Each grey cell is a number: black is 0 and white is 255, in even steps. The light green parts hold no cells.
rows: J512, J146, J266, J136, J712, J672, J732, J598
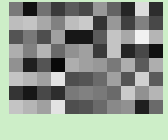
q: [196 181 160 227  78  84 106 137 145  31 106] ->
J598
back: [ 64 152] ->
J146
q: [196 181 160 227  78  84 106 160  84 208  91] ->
J672
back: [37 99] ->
J512
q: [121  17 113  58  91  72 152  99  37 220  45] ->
J512

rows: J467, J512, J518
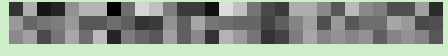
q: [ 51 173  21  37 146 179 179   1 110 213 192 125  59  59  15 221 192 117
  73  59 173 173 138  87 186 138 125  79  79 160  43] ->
J467
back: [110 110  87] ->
J512

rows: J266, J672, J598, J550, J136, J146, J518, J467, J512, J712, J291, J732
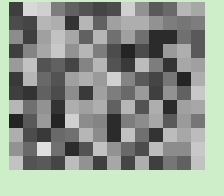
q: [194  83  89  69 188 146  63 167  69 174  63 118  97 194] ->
J732
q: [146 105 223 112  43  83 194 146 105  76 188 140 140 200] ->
J291
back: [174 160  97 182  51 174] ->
J672
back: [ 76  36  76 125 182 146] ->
J550
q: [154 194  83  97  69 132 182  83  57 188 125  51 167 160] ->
J136
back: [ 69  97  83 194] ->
J136
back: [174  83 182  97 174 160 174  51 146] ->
J467

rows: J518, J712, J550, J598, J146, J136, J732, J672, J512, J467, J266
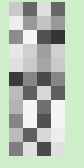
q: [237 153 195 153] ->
J712
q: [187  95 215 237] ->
J467
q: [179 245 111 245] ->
J672
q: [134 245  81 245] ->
J512

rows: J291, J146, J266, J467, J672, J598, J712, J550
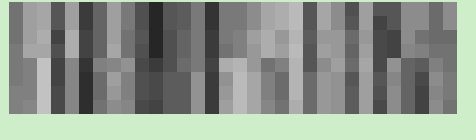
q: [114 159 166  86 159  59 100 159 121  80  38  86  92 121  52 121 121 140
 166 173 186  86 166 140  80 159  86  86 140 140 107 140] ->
J291
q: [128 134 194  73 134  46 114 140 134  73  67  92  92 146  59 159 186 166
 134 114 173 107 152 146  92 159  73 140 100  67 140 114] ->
J550

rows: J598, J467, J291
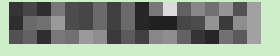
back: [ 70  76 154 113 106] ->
J467
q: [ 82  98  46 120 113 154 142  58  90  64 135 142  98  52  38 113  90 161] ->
J291
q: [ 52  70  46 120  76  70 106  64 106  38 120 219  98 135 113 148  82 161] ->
J598
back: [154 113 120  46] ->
J291
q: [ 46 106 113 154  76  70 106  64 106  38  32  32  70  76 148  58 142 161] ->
J467

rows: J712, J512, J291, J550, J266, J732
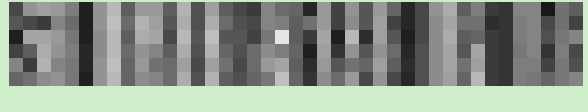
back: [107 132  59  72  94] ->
J712
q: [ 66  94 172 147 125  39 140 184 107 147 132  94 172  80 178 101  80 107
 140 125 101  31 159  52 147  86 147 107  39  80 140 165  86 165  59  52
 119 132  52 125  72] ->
J550

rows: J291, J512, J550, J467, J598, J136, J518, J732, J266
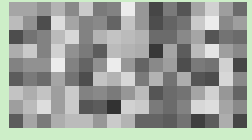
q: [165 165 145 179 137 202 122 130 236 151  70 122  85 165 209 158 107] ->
J291
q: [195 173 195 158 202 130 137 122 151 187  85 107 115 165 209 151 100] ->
J518
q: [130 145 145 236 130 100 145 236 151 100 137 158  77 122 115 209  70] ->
J598
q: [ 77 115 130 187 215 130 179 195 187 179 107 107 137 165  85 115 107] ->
J550
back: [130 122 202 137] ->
J291

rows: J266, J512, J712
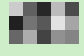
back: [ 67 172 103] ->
J712
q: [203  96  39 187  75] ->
J266
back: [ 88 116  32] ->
J512
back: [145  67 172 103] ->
J712

